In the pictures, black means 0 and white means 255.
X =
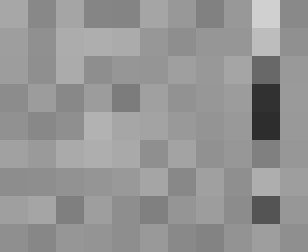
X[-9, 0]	167
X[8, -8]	148
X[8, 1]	135
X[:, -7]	[132, 171, 150, 124, 166, 169, 153, 142, 142]
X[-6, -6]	160
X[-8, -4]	150
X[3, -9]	136
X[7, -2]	84
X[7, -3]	140
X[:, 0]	[167, 158, 157, 140, 145, 161, 141, 159, 143]
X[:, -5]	[152, 142, 159, 146, 153, 163, 136, 149, 137]
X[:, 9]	[208, 189, 104, 49, 45, 128, 174, 84, 158]
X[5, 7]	145
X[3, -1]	154
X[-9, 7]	129
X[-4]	[161, 154, 170, 174, 169, 143, 163, 145, 151, 128, 151]
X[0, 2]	165
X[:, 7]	[129, 150, 152, 151, 148, 145, 160, 157, 131]
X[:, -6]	[165, 151, 149, 160, 163, 143, 165, 128, 153]
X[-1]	[143, 135, 150, 148, 142, 153, 137, 131, 147, 158, 143]

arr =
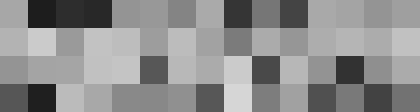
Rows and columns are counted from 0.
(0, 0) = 167
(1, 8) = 123
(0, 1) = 29
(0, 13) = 148
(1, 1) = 203
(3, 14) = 114
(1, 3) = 194
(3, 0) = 86
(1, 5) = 157
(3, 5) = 136
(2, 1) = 164
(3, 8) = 214
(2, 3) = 193
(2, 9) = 73
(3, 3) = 168
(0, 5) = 152
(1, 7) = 162

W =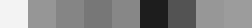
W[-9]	243
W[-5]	135
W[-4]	29
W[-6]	119

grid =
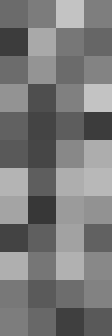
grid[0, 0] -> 107
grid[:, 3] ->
[126, 102, 131, 195, 60, 173, 184, 146, 97, 136, 130, 89]
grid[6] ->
[180, 94, 174, 184]
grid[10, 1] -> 90
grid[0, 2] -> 195
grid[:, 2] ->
[195, 119, 107, 128, 93, 136, 174, 155, 162, 177, 109, 63]
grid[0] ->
[107, 124, 195, 126]

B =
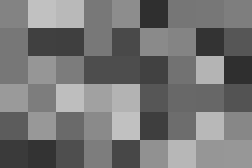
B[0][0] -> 131
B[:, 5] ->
[47, 138, 65, 86, 62, 145]
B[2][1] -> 150
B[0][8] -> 126
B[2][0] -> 119
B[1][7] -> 51
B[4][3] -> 138
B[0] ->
[131, 193, 185, 120, 141, 47, 118, 119, 126]
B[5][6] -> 183
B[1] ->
[119, 64, 63, 120, 73, 138, 132, 51, 86]
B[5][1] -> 51
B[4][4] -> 193
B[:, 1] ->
[193, 64, 150, 125, 152, 51]

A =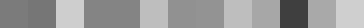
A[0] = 123
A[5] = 190
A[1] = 118
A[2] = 206

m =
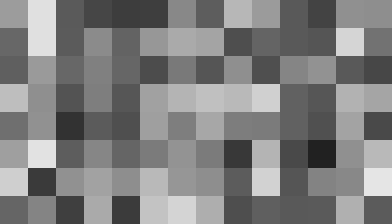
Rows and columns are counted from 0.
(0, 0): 156
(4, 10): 97
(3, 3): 126
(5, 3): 134
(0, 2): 90
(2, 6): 121
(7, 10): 89
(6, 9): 210
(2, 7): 85
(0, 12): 144
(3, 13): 165
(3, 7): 192
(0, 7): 93
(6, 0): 207
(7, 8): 78
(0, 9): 155
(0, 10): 89
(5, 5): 123
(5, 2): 93
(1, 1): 224
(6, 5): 185
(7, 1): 132
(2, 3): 128
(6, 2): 145
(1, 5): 151
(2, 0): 95
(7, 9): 95
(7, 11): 90
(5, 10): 73
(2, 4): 102

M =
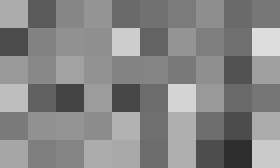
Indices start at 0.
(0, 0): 172
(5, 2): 132
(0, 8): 106
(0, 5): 113
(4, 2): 148
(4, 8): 76
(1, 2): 145
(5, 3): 172
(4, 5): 111
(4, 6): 175
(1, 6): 148
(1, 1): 130
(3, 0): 190
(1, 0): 75
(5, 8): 46

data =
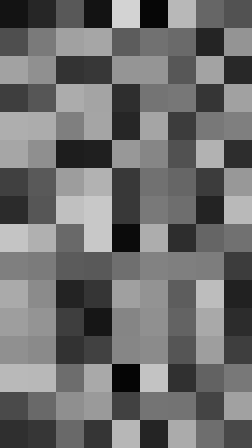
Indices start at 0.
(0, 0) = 19
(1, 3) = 166
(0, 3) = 19
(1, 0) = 78
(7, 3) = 200
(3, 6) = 119
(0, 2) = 88
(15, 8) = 72
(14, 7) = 68
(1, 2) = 161
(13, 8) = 120
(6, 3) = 178
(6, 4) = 56
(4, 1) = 172
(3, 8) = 161
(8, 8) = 113
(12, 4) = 134
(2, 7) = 163
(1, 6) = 106
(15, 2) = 105
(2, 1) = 144
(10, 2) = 35
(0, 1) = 38
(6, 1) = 89
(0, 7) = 102
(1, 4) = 92
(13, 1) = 184
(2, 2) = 51
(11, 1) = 148
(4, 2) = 127
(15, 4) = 183
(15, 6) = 171
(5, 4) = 152
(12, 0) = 144
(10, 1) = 139

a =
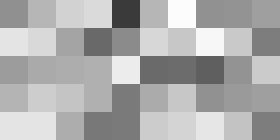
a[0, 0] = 144
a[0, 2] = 210
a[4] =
[228, 228, 173, 120, 122, 204, 212, 230, 195, 125]
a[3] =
[180, 205, 196, 176, 122, 171, 199, 145, 154, 159]
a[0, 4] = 58
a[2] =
[156, 170, 173, 176, 236, 106, 108, 95, 147, 203]
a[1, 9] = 125
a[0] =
[144, 182, 210, 218, 58, 182, 252, 145, 147, 159]
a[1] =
[228, 217, 164, 105, 139, 215, 199, 247, 201, 125]
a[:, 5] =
[182, 215, 106, 171, 204]
